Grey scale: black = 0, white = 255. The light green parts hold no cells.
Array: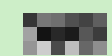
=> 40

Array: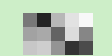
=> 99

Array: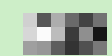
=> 188

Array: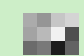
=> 241

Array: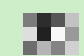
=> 248

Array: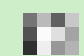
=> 223

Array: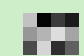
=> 221

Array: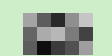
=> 183
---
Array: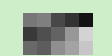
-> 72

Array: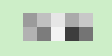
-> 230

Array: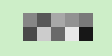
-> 168

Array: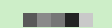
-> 118

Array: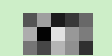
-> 27

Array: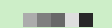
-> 104

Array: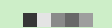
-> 138

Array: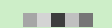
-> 61
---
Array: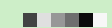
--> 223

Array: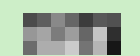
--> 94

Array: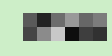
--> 35

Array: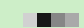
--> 23

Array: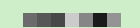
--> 87

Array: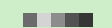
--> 212

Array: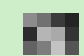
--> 113

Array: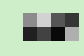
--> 210

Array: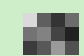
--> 95
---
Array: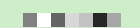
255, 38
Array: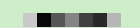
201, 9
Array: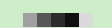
218, 16
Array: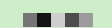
206, 20
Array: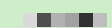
218, 50
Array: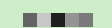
199, 31
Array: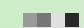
224, 42
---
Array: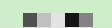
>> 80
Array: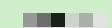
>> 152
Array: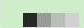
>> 40
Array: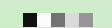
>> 17
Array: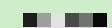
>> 30
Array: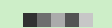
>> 49
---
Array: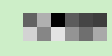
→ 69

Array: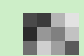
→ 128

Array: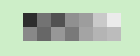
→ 201

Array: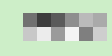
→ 186

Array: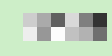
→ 127

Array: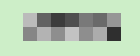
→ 106

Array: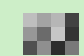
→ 198

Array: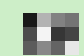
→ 54

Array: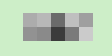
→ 191
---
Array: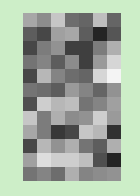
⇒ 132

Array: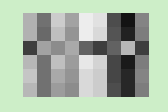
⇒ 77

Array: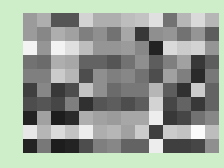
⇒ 63

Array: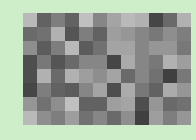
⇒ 158

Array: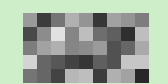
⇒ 176
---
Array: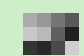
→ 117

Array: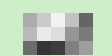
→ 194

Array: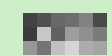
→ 130

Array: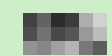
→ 173

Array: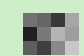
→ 56

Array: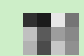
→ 231

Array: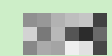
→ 197

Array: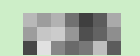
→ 92

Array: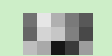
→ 122
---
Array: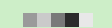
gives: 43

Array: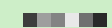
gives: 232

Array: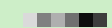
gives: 112

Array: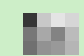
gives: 214

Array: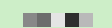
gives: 46

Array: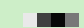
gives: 120

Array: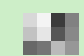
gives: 129

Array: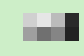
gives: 42

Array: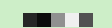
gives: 239

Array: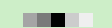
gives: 204
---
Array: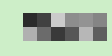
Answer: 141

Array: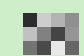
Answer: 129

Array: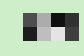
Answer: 172

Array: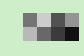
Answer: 205

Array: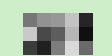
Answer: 93

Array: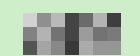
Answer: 156

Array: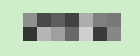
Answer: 173

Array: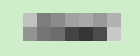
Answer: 169

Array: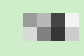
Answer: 184
